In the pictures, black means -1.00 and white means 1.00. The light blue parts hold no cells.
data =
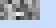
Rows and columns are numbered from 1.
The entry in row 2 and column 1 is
-0.16
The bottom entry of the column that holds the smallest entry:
-0.64
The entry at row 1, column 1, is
0.18
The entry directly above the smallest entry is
0.85
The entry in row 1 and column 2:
0.06
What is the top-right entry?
0.31
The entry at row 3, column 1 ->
-0.28
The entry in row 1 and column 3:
-0.54
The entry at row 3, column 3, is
0.53
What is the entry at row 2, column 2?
0.42
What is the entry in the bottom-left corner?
-0.28
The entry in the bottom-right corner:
-0.05

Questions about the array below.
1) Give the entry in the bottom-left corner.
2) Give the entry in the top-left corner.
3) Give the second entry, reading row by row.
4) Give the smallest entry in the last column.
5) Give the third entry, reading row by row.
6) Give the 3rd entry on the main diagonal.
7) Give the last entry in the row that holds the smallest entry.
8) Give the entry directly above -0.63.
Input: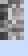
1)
-0.52
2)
0.37
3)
0.37
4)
-0.08
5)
-0.29
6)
0.60
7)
0.49
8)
-0.52

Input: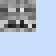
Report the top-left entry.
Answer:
0.19
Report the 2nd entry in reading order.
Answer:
0.09
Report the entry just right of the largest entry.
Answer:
-0.44
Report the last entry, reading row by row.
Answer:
0.30
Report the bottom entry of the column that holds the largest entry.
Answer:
0.43
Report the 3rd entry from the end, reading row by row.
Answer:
0.09
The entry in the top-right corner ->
0.30
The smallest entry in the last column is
-0.69
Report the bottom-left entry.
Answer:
-0.03
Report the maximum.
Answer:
0.77
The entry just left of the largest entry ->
-0.44
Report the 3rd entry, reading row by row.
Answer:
0.19
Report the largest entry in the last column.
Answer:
0.43
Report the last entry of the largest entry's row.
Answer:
-0.23
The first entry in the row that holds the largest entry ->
-0.44

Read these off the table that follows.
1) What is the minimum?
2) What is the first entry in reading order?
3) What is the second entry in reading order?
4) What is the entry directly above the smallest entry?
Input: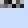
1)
-0.96
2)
0.51
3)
-0.60
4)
0.63

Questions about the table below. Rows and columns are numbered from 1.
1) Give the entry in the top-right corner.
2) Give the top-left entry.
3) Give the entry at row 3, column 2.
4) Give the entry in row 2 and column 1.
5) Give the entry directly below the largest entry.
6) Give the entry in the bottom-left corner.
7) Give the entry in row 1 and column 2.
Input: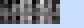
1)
-0.71
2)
-0.82
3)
-0.24
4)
-0.59
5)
0.32
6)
-0.59
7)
-0.36

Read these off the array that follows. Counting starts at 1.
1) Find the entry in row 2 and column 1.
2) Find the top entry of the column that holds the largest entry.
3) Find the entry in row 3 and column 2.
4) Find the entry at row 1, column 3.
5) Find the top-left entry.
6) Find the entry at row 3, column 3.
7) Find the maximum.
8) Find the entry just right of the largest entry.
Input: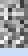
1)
0.65
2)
0.40
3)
0.77
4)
0.52
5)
0.29
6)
-0.63
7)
1.00
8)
0.06
